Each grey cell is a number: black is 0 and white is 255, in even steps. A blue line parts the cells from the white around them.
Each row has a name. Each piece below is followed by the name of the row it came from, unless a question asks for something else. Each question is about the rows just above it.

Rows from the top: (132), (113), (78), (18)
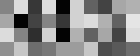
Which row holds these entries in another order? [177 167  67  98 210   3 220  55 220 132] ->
(132)
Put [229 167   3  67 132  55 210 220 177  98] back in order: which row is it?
(113)
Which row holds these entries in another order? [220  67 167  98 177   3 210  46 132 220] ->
(78)
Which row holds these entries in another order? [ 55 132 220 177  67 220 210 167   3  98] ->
(132)
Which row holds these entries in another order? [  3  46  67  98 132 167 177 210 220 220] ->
(78)
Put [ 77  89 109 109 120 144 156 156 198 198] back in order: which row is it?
(18)

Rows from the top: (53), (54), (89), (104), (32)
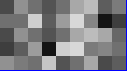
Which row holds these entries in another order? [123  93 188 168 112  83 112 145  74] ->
(53)
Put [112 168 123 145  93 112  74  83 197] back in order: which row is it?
(32)
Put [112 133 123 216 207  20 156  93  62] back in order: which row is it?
(104)

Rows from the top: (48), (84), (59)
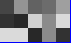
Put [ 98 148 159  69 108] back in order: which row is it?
(48)
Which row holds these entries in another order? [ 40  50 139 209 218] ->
(84)
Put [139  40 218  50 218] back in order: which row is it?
(59)
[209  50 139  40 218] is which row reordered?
(84)

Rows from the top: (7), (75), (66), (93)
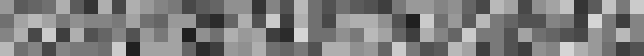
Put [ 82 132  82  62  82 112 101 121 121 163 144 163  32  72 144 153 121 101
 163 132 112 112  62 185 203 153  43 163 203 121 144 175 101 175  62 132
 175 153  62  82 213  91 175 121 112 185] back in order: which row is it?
(93)
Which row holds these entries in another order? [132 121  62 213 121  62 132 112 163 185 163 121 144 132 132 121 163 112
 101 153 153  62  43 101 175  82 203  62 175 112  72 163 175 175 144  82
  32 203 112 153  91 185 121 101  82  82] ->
(75)
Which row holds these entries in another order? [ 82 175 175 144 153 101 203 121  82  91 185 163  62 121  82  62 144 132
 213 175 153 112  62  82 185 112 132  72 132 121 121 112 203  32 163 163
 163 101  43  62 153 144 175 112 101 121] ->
(93)
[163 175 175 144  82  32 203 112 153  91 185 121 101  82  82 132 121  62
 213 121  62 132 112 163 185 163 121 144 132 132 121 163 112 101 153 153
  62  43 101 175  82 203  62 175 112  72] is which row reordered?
(75)

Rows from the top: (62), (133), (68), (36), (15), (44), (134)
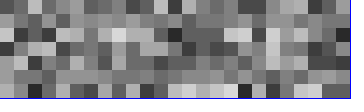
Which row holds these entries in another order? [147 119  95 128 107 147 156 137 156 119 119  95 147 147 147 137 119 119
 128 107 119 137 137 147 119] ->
(44)
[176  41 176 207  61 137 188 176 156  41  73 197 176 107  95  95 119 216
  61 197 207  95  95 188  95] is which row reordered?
(68)
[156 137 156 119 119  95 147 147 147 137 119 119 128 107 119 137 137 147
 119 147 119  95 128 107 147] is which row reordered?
(44)
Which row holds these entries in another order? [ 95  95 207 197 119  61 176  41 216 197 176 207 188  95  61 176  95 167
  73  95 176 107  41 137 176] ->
(134)
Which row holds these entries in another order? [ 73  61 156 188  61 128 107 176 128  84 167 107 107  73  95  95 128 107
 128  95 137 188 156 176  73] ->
(15)
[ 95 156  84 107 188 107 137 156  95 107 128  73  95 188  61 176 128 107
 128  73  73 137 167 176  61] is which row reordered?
(62)
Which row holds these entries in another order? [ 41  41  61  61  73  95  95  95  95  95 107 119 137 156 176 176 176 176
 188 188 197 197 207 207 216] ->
(68)

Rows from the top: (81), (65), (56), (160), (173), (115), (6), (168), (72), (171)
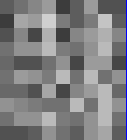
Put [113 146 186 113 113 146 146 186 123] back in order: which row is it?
(72)
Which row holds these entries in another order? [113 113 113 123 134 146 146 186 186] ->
(168)
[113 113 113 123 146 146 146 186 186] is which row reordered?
(72)

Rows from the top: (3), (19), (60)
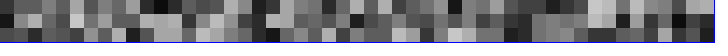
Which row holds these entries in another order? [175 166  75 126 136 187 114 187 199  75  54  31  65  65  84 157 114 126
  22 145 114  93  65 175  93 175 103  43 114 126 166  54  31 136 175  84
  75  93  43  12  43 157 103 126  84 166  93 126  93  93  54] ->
(3)
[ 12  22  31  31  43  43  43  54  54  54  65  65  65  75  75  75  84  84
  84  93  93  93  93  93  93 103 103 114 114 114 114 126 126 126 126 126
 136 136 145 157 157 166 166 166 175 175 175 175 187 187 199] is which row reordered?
(3)
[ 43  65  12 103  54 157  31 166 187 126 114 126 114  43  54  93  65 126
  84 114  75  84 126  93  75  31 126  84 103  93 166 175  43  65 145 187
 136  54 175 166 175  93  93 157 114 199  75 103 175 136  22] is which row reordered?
(19)
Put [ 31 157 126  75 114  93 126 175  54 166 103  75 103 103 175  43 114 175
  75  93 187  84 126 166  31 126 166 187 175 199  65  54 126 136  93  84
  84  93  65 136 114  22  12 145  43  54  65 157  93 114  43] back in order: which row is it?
(19)
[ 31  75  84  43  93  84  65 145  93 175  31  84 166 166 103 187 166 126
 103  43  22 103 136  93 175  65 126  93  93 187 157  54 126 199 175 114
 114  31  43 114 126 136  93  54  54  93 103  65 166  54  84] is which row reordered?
(60)

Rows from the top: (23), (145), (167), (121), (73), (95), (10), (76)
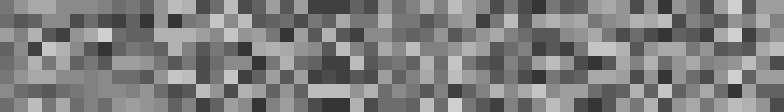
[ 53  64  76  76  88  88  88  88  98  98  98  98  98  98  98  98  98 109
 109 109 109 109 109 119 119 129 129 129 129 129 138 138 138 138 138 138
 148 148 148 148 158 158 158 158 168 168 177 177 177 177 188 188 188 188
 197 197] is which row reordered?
(10)
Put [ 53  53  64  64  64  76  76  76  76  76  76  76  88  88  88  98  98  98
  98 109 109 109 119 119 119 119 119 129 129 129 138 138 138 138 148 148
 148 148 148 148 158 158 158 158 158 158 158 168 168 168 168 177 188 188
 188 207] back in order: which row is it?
(23)
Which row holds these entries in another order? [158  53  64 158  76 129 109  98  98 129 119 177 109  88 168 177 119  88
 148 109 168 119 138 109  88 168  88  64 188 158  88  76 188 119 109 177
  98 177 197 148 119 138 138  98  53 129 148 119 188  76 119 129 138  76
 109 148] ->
(73)

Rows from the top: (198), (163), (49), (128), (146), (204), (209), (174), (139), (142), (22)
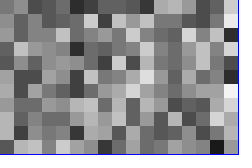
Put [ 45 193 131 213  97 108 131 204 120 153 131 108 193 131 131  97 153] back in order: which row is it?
(49)
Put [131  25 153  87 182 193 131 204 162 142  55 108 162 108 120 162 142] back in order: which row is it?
(22)
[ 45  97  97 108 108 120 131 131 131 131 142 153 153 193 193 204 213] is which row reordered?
(128)
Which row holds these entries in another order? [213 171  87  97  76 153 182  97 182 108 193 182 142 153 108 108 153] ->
(174)

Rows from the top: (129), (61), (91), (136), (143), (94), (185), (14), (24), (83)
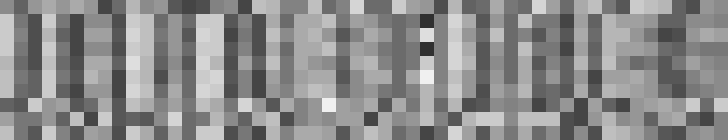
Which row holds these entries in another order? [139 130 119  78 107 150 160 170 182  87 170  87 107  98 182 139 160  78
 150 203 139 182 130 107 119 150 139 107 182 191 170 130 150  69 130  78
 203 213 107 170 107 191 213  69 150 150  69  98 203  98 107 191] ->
(185)
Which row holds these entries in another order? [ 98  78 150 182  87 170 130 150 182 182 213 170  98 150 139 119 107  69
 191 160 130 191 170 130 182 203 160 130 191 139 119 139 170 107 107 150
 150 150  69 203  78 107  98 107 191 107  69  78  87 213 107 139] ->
(129)
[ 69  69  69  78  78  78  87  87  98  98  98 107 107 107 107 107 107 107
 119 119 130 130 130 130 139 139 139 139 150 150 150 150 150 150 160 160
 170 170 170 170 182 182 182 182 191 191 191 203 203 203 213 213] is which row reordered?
(185)
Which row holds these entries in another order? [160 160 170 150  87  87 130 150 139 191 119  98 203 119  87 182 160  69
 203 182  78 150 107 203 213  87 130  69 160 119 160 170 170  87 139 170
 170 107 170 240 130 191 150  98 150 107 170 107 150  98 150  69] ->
(94)
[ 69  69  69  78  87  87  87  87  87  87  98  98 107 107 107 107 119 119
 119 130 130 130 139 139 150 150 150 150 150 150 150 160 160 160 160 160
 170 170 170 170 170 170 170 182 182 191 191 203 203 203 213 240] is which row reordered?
(14)

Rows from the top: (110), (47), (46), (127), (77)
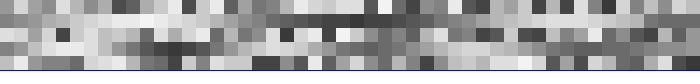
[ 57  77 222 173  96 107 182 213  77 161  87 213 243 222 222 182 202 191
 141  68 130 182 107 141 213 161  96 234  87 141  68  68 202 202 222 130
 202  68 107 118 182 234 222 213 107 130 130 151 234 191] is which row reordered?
(77)
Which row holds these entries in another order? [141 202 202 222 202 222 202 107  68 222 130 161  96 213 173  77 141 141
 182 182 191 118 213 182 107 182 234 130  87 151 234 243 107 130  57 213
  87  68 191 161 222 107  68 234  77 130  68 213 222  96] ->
(77)
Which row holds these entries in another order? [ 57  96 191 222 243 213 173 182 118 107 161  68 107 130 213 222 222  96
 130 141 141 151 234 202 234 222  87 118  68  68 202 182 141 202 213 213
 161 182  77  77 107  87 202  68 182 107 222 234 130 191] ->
(47)
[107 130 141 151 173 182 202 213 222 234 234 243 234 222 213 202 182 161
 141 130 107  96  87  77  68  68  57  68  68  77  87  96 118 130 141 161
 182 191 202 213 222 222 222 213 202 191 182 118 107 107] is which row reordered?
(47)
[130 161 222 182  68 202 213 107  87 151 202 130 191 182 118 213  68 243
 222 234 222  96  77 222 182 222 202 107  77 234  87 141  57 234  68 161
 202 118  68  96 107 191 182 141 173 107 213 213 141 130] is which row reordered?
(47)
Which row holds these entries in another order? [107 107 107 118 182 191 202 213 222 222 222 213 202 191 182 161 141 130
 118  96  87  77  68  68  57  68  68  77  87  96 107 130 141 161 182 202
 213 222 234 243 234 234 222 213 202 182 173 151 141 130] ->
(47)

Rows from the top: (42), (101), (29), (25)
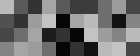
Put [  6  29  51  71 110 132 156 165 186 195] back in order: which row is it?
(29)
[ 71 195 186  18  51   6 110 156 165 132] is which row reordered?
(25)
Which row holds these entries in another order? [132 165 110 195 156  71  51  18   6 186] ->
(25)
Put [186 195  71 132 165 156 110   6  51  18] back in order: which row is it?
(25)

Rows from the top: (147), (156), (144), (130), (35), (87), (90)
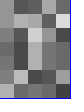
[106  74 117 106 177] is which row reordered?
(130)
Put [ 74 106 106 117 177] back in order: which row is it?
(130)
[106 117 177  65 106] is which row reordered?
(90)

